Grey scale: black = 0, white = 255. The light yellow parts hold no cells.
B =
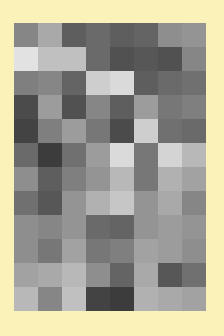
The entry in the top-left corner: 134
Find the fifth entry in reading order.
94
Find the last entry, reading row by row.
162
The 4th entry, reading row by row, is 106
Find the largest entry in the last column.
184
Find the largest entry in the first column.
226
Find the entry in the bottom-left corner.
184
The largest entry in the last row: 192
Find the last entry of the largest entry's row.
134
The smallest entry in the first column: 67
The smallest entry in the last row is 60
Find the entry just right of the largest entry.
192
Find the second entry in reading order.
169
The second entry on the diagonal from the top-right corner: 81
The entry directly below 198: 100
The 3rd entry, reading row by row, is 94
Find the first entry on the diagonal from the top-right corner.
148
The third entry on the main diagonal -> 100
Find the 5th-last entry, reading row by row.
67
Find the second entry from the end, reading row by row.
169
